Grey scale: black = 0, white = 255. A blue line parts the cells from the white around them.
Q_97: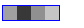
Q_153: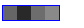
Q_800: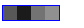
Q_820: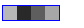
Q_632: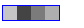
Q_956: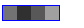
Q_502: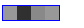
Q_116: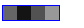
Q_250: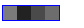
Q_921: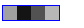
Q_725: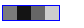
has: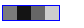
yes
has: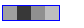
no

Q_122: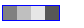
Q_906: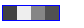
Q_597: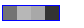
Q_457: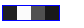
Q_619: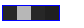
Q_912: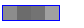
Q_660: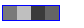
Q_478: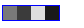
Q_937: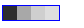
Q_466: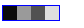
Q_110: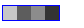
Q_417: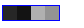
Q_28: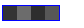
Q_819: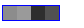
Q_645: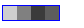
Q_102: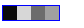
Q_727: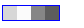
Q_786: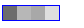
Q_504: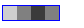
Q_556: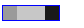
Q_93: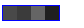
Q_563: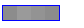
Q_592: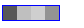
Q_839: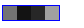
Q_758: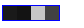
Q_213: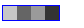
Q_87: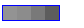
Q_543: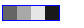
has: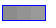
no
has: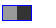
yes
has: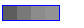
no

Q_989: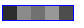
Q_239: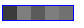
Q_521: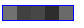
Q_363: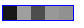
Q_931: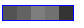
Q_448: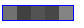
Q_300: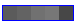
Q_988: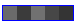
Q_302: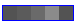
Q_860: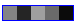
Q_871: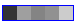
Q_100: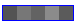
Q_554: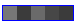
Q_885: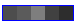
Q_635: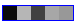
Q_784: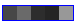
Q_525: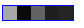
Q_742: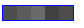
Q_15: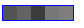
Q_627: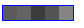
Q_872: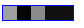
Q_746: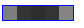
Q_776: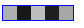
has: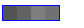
yes
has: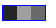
yes

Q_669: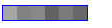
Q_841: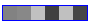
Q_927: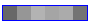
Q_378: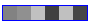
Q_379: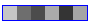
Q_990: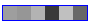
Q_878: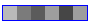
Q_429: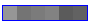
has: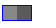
no
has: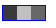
yes
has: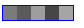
no
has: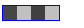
no
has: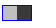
no

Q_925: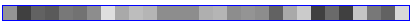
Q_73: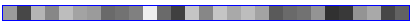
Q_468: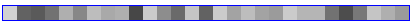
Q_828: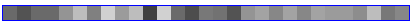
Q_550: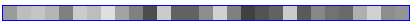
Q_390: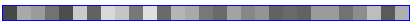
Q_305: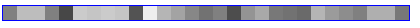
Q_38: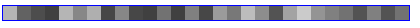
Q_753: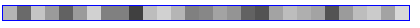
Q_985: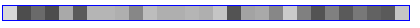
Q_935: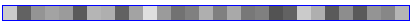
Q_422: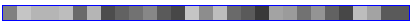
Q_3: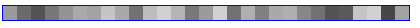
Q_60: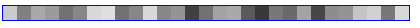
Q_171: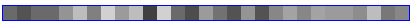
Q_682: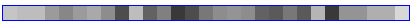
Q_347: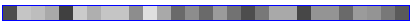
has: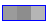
no
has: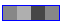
yes
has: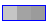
no

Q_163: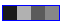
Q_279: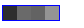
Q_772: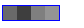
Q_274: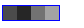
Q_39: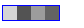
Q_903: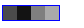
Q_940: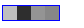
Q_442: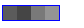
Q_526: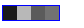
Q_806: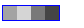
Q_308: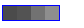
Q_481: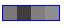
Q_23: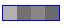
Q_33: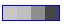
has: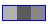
yes
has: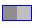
no
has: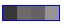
no
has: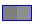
yes
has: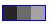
no
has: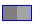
no
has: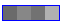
no

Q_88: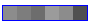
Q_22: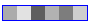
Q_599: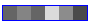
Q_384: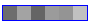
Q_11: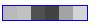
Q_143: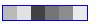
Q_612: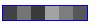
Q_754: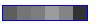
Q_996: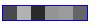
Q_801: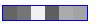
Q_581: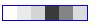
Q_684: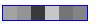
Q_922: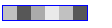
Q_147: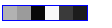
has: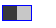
yes
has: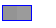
yes
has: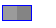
yes
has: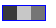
yes
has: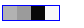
yes

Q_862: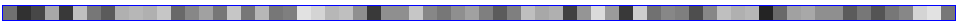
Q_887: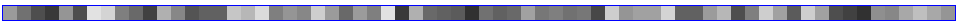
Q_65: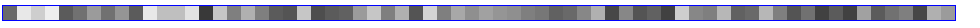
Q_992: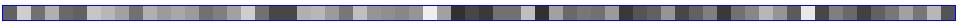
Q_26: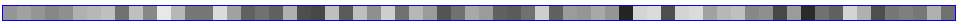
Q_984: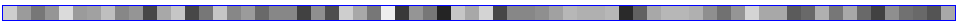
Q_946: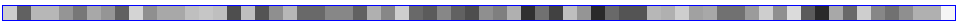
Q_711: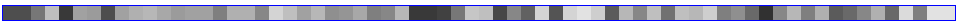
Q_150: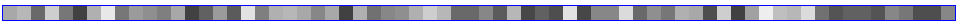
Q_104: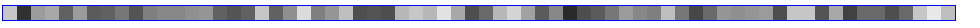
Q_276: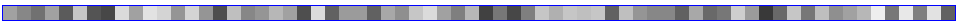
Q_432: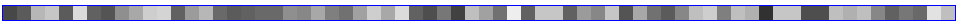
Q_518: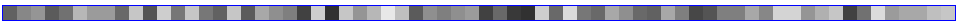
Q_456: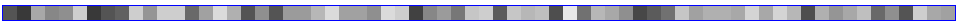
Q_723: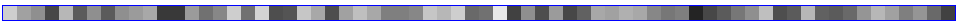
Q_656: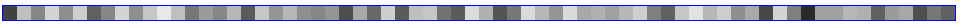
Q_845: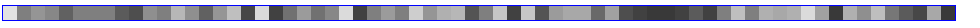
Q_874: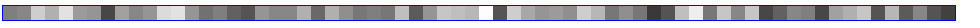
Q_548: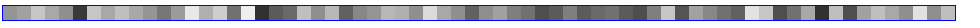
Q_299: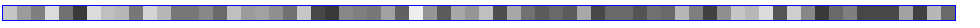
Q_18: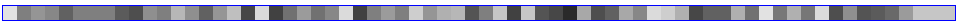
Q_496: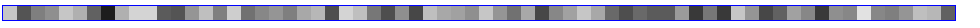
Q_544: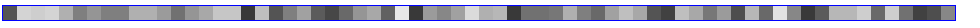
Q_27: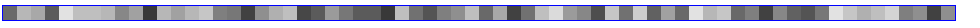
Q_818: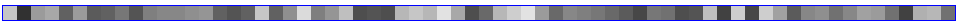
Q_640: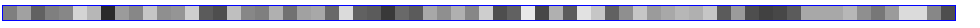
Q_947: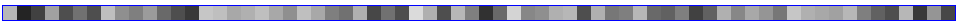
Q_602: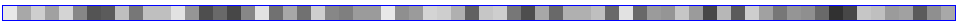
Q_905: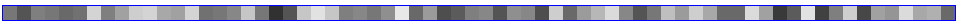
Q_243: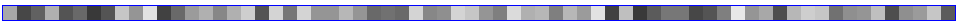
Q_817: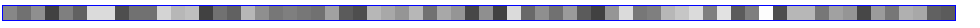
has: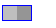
yes
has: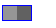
yes
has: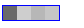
no
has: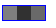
yes
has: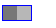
yes

